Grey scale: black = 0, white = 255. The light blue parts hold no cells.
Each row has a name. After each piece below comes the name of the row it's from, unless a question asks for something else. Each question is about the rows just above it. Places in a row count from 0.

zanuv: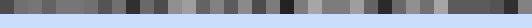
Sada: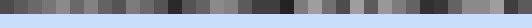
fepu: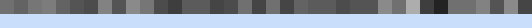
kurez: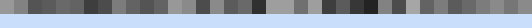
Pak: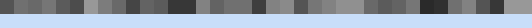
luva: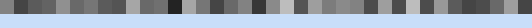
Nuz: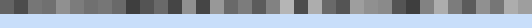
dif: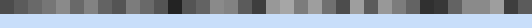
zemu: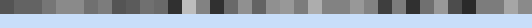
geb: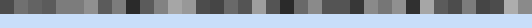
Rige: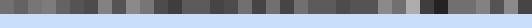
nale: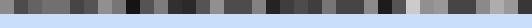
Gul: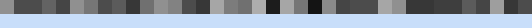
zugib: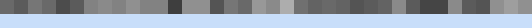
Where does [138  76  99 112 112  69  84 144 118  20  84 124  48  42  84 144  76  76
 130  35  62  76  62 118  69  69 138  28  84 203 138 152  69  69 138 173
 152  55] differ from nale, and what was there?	30, [144]
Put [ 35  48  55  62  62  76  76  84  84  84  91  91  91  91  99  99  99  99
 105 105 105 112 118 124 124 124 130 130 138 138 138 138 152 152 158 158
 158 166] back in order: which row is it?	dif
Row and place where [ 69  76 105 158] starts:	luva, 33

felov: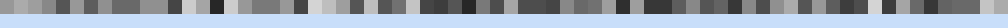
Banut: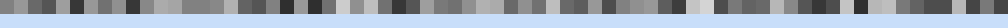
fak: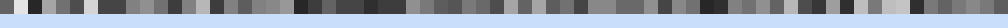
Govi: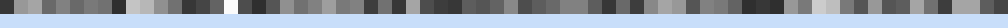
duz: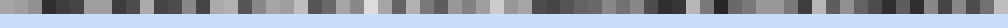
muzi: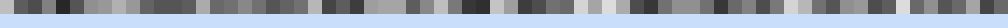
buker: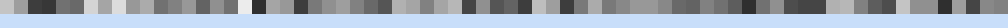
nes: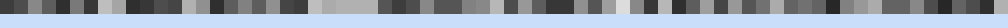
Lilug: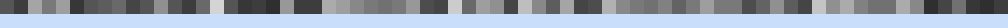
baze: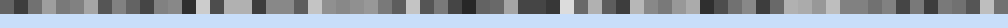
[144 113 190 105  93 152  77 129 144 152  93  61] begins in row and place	Banut, 37
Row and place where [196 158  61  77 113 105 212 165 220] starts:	muzi, 35

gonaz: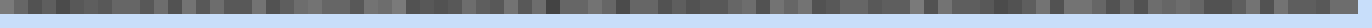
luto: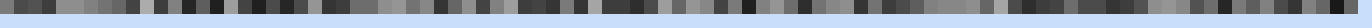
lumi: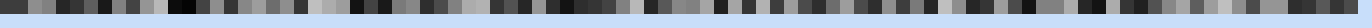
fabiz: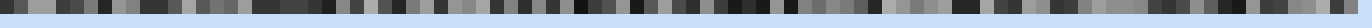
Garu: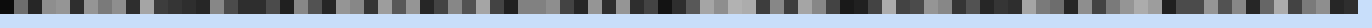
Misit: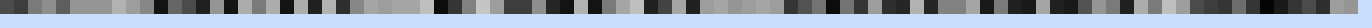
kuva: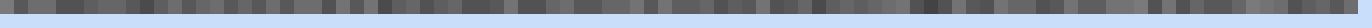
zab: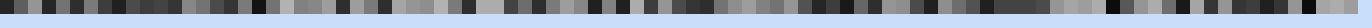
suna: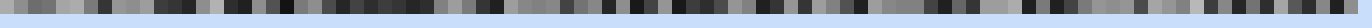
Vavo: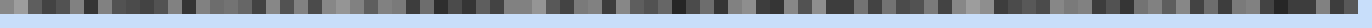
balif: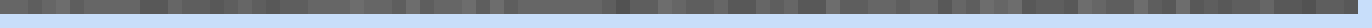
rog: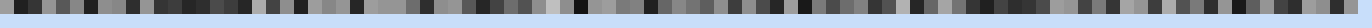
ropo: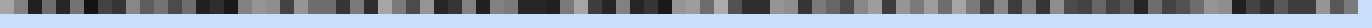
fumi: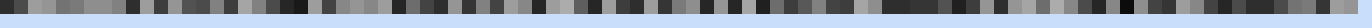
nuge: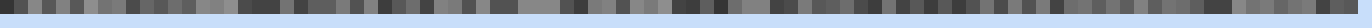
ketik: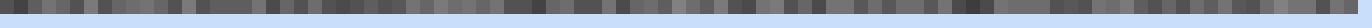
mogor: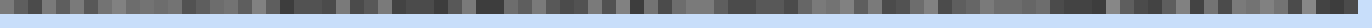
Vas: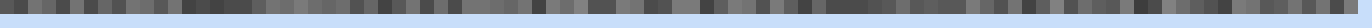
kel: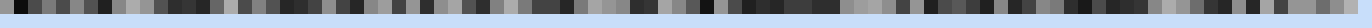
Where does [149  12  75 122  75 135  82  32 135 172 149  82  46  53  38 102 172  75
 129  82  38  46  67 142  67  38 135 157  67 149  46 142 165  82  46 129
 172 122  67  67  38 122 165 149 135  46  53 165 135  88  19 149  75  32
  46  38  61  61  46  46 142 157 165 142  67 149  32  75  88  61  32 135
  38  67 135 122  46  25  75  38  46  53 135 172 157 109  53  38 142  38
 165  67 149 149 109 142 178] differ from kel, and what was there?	84, [149]
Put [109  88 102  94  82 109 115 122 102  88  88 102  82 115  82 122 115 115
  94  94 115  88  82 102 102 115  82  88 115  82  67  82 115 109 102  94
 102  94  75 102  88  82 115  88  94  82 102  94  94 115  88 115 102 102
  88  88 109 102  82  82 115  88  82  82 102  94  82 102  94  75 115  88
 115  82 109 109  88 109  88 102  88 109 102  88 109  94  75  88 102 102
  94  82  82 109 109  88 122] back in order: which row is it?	kuva
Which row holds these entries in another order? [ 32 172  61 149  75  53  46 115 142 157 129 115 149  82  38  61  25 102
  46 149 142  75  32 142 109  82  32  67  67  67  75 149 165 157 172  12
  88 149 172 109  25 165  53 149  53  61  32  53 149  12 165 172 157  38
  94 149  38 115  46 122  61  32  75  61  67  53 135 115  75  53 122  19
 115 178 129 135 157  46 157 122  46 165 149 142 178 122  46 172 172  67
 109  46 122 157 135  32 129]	zab
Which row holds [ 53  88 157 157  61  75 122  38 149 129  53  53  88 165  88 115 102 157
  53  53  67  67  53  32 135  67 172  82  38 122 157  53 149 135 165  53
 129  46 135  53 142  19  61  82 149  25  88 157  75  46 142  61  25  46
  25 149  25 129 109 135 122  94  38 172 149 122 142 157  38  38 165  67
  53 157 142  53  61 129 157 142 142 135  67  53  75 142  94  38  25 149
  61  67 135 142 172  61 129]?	fabiz
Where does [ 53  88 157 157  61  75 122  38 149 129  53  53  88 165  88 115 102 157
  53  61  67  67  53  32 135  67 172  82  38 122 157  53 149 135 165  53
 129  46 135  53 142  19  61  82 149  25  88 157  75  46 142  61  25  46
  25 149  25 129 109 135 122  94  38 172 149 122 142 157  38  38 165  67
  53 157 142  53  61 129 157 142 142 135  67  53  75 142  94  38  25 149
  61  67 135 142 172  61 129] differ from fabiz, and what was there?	19, [53]
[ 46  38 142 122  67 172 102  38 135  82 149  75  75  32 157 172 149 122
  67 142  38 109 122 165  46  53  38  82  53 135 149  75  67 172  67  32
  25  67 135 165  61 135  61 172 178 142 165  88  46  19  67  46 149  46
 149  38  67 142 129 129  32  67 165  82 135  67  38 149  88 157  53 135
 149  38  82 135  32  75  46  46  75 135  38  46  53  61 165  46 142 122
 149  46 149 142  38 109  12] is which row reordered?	Garu

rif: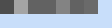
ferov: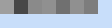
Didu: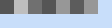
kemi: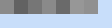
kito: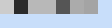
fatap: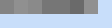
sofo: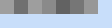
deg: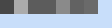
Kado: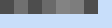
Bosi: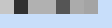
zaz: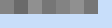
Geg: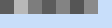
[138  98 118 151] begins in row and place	sofo, 3
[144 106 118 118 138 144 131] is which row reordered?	fatap

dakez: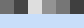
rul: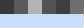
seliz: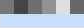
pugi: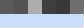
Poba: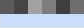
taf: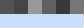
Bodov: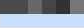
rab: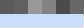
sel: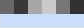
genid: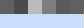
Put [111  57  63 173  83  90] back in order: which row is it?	pugi
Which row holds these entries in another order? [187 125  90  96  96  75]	genid
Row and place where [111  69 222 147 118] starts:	dakez, 0

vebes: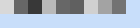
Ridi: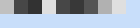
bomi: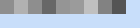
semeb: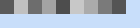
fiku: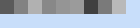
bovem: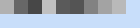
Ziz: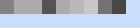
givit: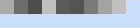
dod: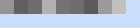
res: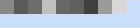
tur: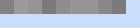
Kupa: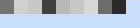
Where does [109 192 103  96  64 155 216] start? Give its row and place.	res, 2
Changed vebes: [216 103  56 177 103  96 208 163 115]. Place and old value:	3, [185]
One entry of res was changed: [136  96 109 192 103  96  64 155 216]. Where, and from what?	1, [90]
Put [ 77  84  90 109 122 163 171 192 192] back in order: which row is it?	givit

